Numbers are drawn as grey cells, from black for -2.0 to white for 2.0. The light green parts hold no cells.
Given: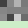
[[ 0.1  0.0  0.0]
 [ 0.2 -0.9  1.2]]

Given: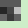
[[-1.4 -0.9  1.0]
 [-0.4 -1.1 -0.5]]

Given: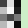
[[ 1.0  1.9 -1.5]
 [-0.1 -0.9 -0.1]]

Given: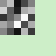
[[ 1.3 -0.5 -1.5]
 [-1.2 -0.4  0.2]]

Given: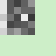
[[ 1.6 -0.6  0.1]
 [ 1.1 -0.2 -0.9]]

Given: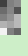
[[-0.3  0.1 -0.7]
 [ 0.0  0.3  0.9]]
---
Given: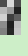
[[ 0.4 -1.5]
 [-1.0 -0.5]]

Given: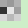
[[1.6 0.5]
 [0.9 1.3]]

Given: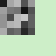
[[-0.1 -0.2]
 [-0.8  0.9]]

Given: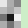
[[ 0.6  1.1]
 [-1.6  1.8]]

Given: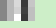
[[0.9 1.3]
 [0.9 2.0]]

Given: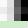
[[ 1.4 -0.4]
 [ 1.5 -0.6]]

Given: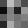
[[ 0.0 -1.5]
 [ 0.1 -0.2]]

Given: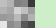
[[0.6 1.3]
 [0.5 0.9]]
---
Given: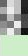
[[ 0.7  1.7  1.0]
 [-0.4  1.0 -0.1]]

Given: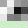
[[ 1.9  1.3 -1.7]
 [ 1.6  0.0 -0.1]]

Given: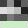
[[ 1.5  1.3  0.9]
 [-0.8 -0.1 -0.5]]

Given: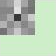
[[ 0.1  0.1  1.5]
 [ 0.2  0.7 -1.1]]

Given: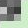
[[ 1.1 -0.7 -1.1]
 [-0.1 -0.4  0.7]]

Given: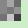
[[ 0.1 -0.1  0.3]
 [-0.2  1.1 -1.0]]

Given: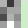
[[-0.2  0.6  0.6]
 [-0.8  0.8  0.2]]
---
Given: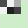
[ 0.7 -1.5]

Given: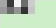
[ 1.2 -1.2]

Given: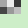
[-1.1  0.4]

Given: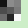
[ 0.0 -0.6 -0.3]

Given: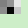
[ 1.6 -1.9]

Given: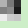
[-1.3  0.2  1.7]

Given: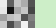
[-0.7  1.1  1.2 -0.8]

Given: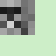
[ 0.0 -0.3  0.4  1.3  0.6]
